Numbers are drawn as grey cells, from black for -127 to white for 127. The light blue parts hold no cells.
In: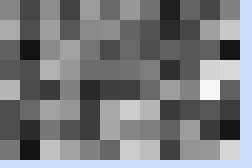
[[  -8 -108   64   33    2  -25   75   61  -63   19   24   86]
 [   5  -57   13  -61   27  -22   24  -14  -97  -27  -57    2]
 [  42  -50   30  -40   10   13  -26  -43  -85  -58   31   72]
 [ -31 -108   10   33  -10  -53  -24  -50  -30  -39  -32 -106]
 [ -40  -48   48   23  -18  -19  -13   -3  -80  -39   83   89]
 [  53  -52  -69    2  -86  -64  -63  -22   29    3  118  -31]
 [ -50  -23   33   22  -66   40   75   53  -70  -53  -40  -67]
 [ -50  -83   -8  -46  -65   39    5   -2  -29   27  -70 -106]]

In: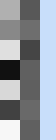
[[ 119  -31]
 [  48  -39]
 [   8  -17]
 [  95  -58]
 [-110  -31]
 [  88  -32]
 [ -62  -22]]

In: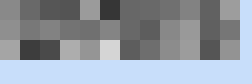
[[ 37 -66 -53  45  21  85 -34 -17  12  28 -42  19]
 [  9 -22 -41 -43  27 -73 -24 -22 -15   2 -30  29]
 [ 15  -7   2 -12 -15   4 -23 -34   8  25 -31  -9]]

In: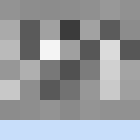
[[ 12  14  19  10  20  17  17]
 [ 19  13  12  13  16  24  17]
 [ 42 -37  33 -68  34 -36  12]
 [ 58 -36 116  32 -40  91 -40]
 [ 23  47  -7 -46  -3  80  36]
 [ 72  14 -38 -13  23  73  32]]

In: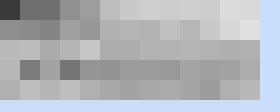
[[ 48  62  54  62  48  41  35  40  43  37  28  48  56]
 [-69 -17 -16  16  29  61  73  79  76  79  76  91  89]
 [ 15  11   5  32  24  49  53  51  64  55  73  87  96]
 [ 58  59  43  53  71  44  44  51  51  53  50  47  49]
 [ 56  -3  35  -9  21  19  28  28  26  37  31  34  44]]

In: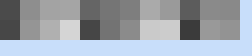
[[-56  21  48  85 -57 -12  11  74  76 -68  25  19]
 [-52  14  35  37 -26 -10  -1  42  26 -35  10   9]]

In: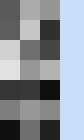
[[-111  -16  -94]
 [ -38   42   22]
 [ -34   70  -79]
 [  80  -16  -58]
 [  97   23   51]
 [ -74  -71 -112]
 [  -1   23    8]]

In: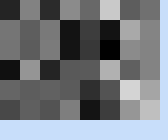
[[ -55  -32  -44   -1 -107  -66   22   63]
 [ -91    2  -84   11  -23   73  -34  -15]
 [ -10  -33   -6 -108  -66 -108   41    4]
 [ -11  -35   -4 -107  -71 -126   11    3]
 [-111   21  -91  -38  -37   49  -31    3]
 [ -26  -34  -30  -36  -80  -44   84   37]]

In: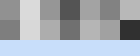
[[ -1  88  45 -15  53  33 -79]
 [ 17  90  22 -43  35   2  56]]
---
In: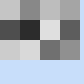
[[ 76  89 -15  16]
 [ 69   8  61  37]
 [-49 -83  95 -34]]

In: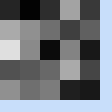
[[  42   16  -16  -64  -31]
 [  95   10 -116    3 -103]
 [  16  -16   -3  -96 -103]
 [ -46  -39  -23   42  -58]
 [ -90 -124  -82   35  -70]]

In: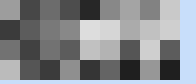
[[-68 -35  -6   8  93  86  43  65  79]
 [ 59 -42 -68  15 -74 -27 -96  23 -96]
 [ 29 -56 -19 -50 -88   8  36   2  73]
 [-13 -62 -13 -35  65  51 -42  79 -35]]

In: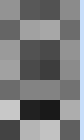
[[ -60   53   66  -32]
 [ -26   33   39  -19]
 [ -19    3    3  -13]
 [  19  -39  -45   11]
 [  26  -45  -53   19]
 [  33  -53  -66   11]
 [  72  -94 -102   45]]

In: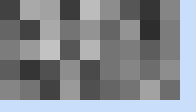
[[-61  41  34 -68  60  13 -41 -74   5]
 [ -3  26  66 -41  53 -11  -3 -34  -3]
 [  5 -11 -61  26 -47 -26 -11  34 -18]
 [-26 -61  41 -11  19 -26  19 -82  -3]
 [-34 -74 -47  13 -53 -11   5 -18  13]]

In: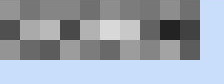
[[-47  42  57 -54  50  88  72 -29 -92 -62]
 [ 20  -9   5   5 -15  13  -3  -9  13 -15]
 [ 20 -22 -35  28  -3 -22  28   5  35 -35]]

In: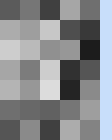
[[ 77  58  16  23 -99]
 [ 44  30  71 -49 -70]
 [ 52  23  92 -91  10]
 [-42  10 -63  44   3]
 [ 38  -3  77 -78 -42]
 [-36  -9 -63  38 -16]
 [-16 -23 -30  -9  30]]
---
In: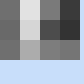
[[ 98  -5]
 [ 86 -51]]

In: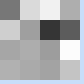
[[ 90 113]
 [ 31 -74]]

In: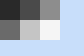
[[-53  13]
 [ 69 117]]

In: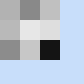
[[  9  64]
 [103  94]]

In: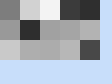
[[ 82 115]
 [-81  33]]

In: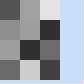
[[ 33  99]
 [ 29 -79]]

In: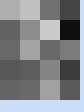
[[ 64 -14]
 [ 12  75]]
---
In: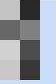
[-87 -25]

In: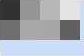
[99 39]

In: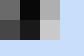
[  47 -102]

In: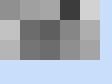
[ 82   6 -18]

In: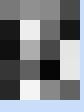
[-54 -19  45 -73]

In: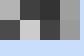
[ 31 -60]
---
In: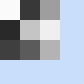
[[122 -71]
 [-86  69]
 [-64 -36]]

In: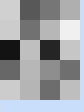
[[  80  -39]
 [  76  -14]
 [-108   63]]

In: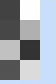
[[-61 126]
 [-56  48]
 [ 65 -76]]

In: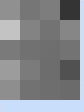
[[ 16  -9]
 [ 67   3]
 [ -5 -14]]

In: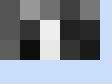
[[ -43   23]
 [ -42  -76]
 [ -34 -113]]

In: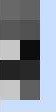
[[ -23  -29]
 [ -39  -46]
 [  71 -115]]

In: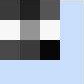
[[-69 -94]
 [119  20]
 [-55 -69]]
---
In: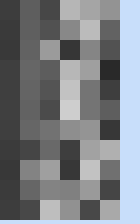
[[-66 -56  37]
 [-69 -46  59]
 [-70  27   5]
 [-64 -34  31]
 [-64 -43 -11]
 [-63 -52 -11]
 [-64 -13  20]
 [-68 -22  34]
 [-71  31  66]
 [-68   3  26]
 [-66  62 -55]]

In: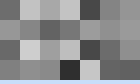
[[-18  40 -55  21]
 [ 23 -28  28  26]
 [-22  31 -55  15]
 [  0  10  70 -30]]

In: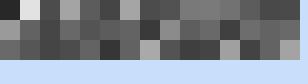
[[-87 -51 -35  37 -45  -5 -35 -53]
 [ 26 -57 -43 -28  11 -22 -18 -22]
 [-22 -58 -28 -29 -44 -59 -60  35]]

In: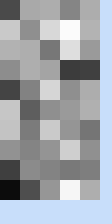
[[ -53   45   45]
 [  73   88   51]
 [  50   -8   26]
 [  13   36  -63]
 [ -59   86   45]
 [  70   15   48]
 [  67   74  -10]
 [  18   20   16]
 [ -64    3   -1]
 [-115   22   46]]

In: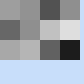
[[ 30 -45]
 [-24  65]
 [ 40 -30]]

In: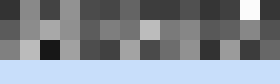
[[ -76  -60  -52  -27  -67  -74  123]
 [ -36   40  -35  -12   -5  -39    7]
 [   0 -104  -50   35  -18  -77  -67]]
